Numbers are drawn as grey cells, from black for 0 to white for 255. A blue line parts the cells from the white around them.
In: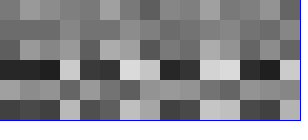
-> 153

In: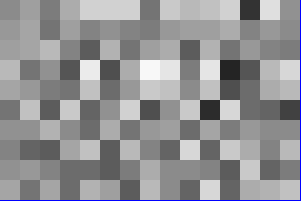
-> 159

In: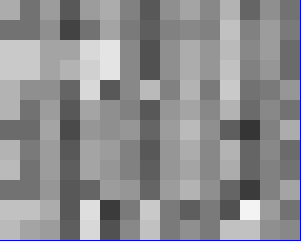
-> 114

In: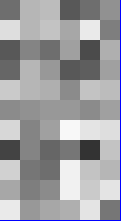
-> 182

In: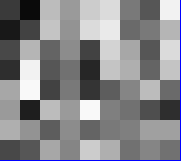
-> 10
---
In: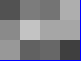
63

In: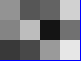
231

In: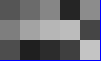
196

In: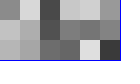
58

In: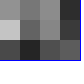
92

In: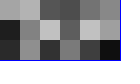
15

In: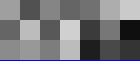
52

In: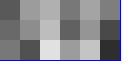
46
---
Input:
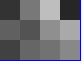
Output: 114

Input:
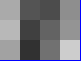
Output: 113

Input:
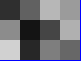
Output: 126

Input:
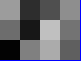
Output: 171

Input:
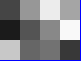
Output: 114

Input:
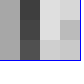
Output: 207
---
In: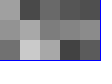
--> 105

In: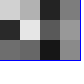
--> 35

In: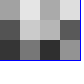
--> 170

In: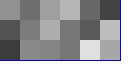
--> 159

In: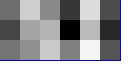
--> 137

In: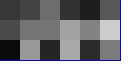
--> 109

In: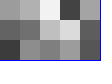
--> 242
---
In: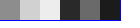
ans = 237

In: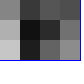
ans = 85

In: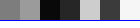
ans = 9

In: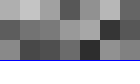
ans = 161

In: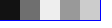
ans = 238

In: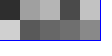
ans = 181

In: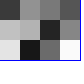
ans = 121
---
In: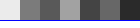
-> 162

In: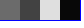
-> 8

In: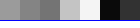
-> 196

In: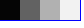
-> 242

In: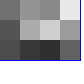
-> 233

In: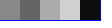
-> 208

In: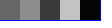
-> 195

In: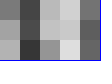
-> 209

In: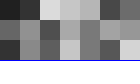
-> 198
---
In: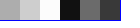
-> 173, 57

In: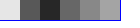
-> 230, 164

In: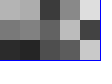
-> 180, 201

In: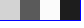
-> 211, 29

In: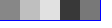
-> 135, 120

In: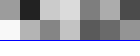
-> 156, 148

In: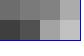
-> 109, 193

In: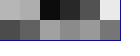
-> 182, 118

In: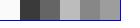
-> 250, 157

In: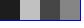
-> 29, 132
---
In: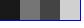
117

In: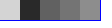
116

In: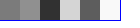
123

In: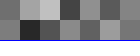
83

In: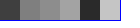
127

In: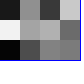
57
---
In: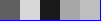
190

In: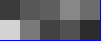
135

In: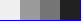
154

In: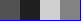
130

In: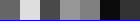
150

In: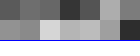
188
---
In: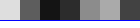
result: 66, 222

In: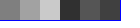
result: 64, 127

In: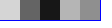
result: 143, 213

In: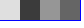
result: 101, 223

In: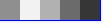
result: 54, 143

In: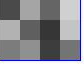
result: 208, 124

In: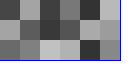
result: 185, 106

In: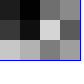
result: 138, 199

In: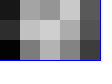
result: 89, 3

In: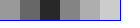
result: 204, 153
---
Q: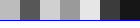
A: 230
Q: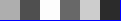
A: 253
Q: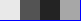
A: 233
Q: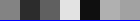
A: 227
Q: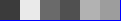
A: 234
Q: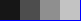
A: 195
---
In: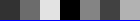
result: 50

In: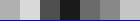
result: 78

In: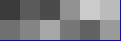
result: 75

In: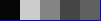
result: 69

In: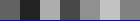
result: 72

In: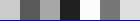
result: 89
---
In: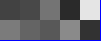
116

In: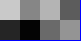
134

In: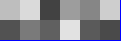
157

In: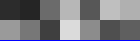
87

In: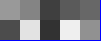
63

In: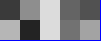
220

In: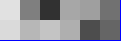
167

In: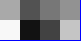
82
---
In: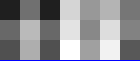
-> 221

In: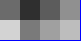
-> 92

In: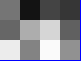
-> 214

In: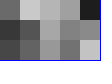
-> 130

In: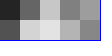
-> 128

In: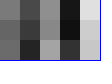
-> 16
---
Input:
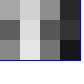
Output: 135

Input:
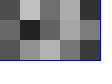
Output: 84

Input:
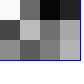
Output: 140

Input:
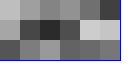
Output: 85

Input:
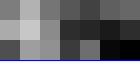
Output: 79

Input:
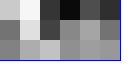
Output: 130

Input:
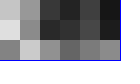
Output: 131

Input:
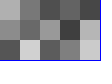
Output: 85

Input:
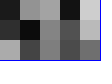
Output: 171
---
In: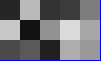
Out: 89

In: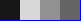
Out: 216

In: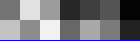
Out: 141

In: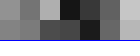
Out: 123

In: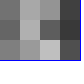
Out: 154

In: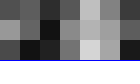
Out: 18

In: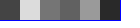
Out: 220

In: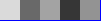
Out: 105
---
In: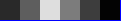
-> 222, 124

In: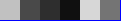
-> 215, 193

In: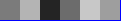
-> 200, 180

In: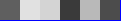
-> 225, 212

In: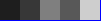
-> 206, 127

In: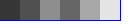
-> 229, 168

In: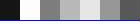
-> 253, 230

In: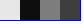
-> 231, 125

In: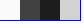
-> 250, 210

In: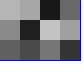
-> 195, 181
